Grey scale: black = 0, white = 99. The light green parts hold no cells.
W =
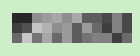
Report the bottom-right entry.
41
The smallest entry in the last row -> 24
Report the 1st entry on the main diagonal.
15
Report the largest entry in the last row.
77
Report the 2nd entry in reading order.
15
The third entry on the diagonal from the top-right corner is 50
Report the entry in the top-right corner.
28
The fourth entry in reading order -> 60

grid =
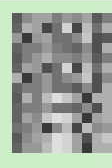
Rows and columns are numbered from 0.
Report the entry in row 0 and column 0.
35
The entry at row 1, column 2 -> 63
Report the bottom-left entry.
39
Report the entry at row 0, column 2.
63
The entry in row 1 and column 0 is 39
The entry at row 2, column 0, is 59
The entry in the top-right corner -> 49
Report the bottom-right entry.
68
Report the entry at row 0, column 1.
54

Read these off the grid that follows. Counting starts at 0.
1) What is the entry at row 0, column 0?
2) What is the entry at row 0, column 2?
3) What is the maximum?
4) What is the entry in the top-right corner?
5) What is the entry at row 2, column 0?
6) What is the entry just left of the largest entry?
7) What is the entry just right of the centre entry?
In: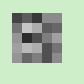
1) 26
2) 22
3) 77
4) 54
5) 58
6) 45
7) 49

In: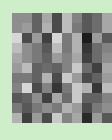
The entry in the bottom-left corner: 69
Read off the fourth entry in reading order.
65
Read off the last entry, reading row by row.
34
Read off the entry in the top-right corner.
65
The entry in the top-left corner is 55
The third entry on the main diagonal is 60
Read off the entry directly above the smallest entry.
34
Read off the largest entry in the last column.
73
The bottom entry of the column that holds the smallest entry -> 16
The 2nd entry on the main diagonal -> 60
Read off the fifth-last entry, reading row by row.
51
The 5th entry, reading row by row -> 29
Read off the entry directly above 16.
29
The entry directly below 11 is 21
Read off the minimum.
11
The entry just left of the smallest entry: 69
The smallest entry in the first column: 34
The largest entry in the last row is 78
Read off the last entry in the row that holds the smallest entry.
34
